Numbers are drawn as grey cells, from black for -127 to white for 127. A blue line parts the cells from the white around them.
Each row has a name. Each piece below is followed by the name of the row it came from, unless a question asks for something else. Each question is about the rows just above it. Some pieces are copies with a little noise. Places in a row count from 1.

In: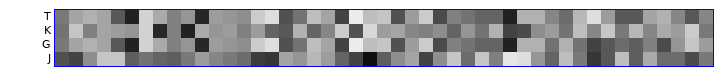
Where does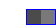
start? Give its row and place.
J, 46
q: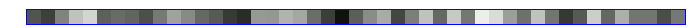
J
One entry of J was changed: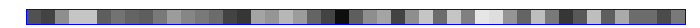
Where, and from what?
15, [-67]
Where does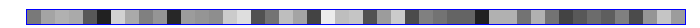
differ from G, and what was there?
4, [36]
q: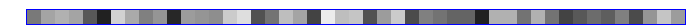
G

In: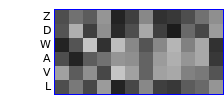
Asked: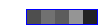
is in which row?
Z
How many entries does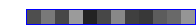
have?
12
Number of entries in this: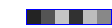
6
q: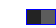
A
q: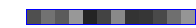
Z

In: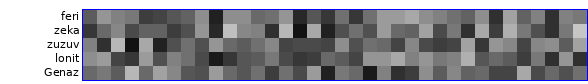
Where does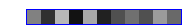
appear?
zeka
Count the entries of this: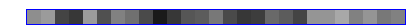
27

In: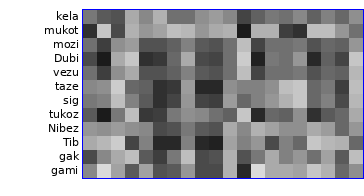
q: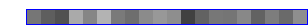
kela
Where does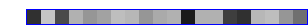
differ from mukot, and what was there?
17, [62]
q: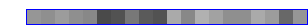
Nibez
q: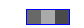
Dubi
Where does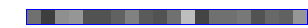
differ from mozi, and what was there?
4, [28]
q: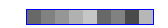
sig
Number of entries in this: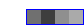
4

